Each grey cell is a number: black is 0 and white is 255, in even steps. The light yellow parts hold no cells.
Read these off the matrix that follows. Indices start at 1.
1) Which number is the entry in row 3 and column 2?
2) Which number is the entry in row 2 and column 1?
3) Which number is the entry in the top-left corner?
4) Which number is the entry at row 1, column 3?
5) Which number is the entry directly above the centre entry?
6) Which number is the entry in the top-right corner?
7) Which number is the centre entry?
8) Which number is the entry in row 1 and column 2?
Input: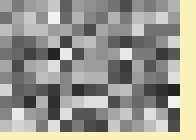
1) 155
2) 114
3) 166
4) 155
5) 155
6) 178
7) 155
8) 123

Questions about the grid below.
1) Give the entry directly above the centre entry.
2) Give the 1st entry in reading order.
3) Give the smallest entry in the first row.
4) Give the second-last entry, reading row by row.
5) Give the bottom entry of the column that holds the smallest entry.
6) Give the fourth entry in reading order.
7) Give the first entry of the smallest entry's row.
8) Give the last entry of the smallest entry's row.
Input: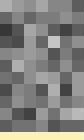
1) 143
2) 175
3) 93
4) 102
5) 93
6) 166
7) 55
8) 93

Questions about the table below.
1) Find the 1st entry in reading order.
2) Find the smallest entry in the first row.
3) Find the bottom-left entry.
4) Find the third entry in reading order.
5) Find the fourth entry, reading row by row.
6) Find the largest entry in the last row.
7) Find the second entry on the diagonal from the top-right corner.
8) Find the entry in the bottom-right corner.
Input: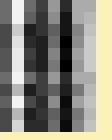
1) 108
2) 43
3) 73
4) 108
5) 63
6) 213
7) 171
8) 193
